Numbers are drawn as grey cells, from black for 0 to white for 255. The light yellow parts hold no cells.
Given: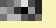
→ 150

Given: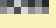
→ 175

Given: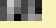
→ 128

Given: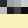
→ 67

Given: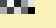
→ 105

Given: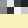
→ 245

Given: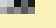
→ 90

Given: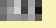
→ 178

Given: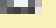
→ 63
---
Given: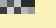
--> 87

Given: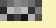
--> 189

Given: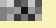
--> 140

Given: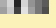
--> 213

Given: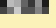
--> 187

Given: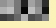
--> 190

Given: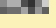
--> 175
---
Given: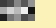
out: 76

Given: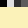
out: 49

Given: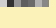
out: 178

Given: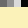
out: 218

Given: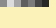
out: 69

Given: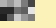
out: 152

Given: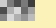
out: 150

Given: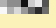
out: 42
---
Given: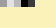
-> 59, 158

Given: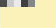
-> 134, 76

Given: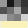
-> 52, 194

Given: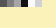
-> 209, 85

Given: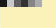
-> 172, 24

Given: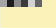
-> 99, 165

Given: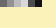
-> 19, 106

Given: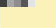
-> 227, 63

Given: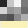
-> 122, 95

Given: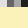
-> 31, 224
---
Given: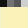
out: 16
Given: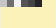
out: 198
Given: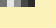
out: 114
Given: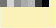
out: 116
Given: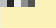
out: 190
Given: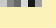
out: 202
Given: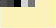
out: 79
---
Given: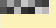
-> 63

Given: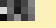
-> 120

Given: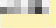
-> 242

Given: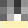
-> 174

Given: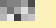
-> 146

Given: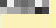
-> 153

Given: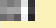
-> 65
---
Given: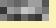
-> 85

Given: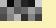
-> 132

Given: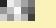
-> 151

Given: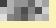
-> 133

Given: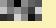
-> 59

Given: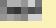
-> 165

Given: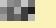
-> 90

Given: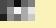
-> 143

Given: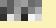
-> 229

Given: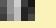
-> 134
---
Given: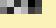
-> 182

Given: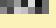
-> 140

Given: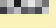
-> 115

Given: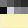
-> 214

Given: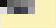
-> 55

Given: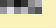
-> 183
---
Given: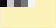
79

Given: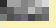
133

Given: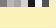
210

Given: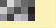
76

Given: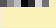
6

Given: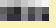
145
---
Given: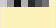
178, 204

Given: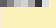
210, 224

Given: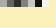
129, 244

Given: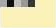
193, 193

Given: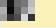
94, 215

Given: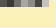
166, 194
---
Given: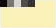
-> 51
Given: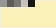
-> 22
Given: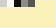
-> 85
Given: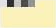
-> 148
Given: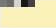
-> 66
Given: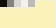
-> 187
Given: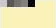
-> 4
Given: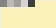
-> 62
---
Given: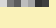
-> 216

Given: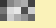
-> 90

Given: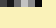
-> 68

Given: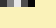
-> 51

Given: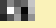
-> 33

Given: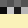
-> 11
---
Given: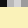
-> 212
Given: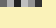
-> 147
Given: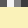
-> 131
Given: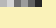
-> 98
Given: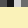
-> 211
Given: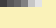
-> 198
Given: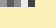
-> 235
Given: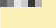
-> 56
